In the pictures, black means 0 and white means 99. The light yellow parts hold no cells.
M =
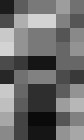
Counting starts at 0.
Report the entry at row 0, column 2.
47
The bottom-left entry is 53
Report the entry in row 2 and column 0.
78
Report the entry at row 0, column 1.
36
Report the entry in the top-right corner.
44
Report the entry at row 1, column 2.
82
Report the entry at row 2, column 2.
47
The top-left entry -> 11
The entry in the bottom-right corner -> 65

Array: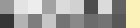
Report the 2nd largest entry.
88
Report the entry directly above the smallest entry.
59
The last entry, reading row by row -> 34
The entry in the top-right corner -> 38
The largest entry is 92

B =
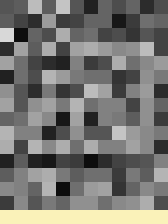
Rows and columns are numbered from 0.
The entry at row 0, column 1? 36
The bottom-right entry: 30
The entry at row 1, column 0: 36
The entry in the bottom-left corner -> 23
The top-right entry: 30
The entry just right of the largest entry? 5
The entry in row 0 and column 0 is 33
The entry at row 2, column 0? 84
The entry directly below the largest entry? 17
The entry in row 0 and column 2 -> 73
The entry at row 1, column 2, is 17
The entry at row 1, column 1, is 26
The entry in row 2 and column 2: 39

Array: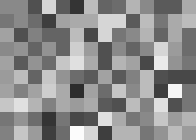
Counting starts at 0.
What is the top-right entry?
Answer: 66
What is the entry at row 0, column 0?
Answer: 53
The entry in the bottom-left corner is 50
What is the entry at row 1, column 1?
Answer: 53
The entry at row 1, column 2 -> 42
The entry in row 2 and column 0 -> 63
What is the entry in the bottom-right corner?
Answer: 60
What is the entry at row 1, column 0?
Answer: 46
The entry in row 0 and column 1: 53
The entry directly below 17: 60
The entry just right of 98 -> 83
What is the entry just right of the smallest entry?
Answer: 63
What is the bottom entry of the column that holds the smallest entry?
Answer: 98
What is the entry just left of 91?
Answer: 28
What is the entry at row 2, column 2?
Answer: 50
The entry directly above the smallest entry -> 42
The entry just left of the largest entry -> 42

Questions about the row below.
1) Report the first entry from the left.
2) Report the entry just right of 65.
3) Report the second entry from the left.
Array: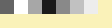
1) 39
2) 10
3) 99

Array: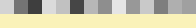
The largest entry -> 89
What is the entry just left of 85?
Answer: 24
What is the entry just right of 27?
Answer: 71
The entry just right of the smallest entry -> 85

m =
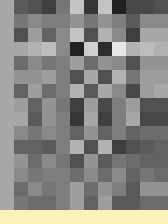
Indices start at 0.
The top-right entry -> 31
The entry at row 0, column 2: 31
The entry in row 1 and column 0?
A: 65
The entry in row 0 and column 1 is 35
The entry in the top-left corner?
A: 65
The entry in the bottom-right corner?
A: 42
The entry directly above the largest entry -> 53
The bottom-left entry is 65
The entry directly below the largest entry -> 53
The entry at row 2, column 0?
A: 65
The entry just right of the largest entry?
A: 69
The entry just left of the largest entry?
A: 17
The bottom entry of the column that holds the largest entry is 35
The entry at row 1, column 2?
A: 53
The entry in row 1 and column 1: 46

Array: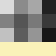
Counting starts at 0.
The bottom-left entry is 75
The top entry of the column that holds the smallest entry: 13
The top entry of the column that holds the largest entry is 85
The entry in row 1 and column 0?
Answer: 50

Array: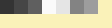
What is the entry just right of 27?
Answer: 37
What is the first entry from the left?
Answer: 20
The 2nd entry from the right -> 51

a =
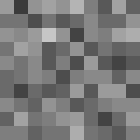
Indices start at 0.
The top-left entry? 60
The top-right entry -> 38
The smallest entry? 23
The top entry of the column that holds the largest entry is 63
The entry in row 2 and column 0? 57
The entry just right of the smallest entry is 57
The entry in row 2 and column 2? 60
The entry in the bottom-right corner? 49
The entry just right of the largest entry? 57
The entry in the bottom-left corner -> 49
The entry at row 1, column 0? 45
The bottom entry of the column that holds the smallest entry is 49
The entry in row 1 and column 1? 45
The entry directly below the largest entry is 34

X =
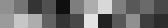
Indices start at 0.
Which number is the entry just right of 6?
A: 49
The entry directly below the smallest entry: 20
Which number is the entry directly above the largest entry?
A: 67
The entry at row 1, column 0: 60
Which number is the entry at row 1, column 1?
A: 77
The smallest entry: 6
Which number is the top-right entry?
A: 28

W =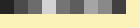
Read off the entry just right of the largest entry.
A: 45
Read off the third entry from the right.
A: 64
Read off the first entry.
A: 14

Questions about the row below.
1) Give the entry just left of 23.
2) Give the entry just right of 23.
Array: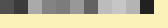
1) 31
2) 66
